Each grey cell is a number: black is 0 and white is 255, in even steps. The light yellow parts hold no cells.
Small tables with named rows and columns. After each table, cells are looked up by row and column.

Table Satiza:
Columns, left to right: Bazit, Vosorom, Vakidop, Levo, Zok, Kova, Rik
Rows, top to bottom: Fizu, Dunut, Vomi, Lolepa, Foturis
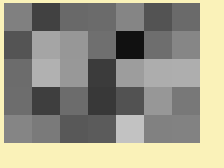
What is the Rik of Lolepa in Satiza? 120
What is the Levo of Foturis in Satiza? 91
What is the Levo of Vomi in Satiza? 59
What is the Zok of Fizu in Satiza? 133
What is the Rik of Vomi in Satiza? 174
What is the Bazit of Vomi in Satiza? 108
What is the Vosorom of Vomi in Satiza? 177
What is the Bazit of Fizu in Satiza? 128
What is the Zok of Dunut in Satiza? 17
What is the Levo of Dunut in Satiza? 111
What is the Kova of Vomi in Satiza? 173
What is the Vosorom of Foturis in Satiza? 122
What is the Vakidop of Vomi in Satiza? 152
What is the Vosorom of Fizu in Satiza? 65
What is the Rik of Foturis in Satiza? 130
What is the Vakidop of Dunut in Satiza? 151
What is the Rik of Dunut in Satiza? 134
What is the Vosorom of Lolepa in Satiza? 62
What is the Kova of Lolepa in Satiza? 151
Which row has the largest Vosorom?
Vomi

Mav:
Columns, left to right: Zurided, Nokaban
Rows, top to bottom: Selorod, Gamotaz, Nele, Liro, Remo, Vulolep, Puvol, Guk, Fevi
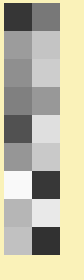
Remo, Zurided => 81
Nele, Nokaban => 205
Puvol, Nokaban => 55
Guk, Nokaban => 233
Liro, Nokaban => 152
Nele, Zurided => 143
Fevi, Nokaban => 49
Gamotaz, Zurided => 156
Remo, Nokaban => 223
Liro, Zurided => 128
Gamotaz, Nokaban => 196
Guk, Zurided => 182
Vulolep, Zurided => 150
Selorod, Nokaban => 120
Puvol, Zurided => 249
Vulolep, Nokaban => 201

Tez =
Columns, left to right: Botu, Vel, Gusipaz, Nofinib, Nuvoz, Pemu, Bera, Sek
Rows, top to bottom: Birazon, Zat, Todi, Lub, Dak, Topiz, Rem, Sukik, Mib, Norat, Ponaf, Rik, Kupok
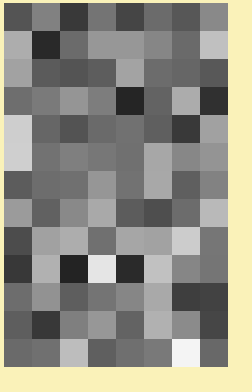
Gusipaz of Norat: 35
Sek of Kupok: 104
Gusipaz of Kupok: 189
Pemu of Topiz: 167
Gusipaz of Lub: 149
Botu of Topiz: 207
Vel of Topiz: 114
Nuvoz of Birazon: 69
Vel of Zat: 41
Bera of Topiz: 135
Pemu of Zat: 134
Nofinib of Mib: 112
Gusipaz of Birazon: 57

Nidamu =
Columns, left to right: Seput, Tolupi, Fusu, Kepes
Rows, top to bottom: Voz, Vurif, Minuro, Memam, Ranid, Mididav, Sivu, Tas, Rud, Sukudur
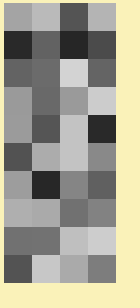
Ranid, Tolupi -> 85
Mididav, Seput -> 82
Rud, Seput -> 113
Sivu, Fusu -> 133
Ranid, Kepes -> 41
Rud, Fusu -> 191
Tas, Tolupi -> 170
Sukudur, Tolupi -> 199
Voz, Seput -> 164
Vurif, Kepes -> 75
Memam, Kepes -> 204
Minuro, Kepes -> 100
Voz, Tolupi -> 186
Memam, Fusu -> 154
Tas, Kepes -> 130
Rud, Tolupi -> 114
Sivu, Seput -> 157
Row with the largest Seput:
Tas

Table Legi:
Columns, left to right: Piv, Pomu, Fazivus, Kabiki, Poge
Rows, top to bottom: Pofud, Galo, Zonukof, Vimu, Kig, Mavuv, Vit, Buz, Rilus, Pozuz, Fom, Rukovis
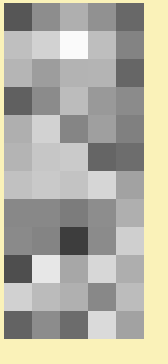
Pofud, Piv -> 86
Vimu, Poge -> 139
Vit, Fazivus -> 195
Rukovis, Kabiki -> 218
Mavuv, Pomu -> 198
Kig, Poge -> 128
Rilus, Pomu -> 132
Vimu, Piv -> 96
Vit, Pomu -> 201
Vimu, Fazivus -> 188
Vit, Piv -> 193
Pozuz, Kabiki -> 215
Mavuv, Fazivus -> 202
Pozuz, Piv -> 78
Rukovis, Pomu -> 140
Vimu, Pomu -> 139
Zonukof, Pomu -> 157
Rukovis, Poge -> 162
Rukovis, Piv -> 99
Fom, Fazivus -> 176

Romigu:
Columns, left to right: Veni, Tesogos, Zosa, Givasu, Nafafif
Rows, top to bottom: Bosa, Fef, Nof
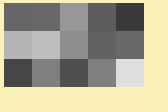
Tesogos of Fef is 190
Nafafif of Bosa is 58
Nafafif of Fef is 104
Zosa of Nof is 79
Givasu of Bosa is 93
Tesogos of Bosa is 104

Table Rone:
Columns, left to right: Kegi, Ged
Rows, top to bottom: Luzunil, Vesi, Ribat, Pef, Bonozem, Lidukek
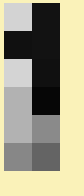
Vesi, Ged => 18
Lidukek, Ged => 100
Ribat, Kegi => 212
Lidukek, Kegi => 135
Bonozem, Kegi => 178
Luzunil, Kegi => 211
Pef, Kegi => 178
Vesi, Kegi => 16
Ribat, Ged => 16
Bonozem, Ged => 138
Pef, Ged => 6
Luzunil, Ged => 18

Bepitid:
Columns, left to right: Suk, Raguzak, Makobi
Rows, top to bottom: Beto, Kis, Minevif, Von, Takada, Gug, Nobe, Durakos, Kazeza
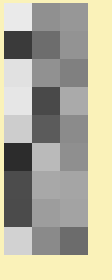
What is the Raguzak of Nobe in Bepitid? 168
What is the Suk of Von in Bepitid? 230
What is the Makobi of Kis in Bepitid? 147
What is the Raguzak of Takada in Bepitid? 91
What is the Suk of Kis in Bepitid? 58
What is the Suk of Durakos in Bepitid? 75
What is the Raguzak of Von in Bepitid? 73
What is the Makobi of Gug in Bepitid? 143
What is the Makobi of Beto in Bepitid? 151
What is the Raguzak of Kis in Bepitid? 109
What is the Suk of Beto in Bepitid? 234
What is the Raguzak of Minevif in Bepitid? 145
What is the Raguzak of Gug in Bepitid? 186

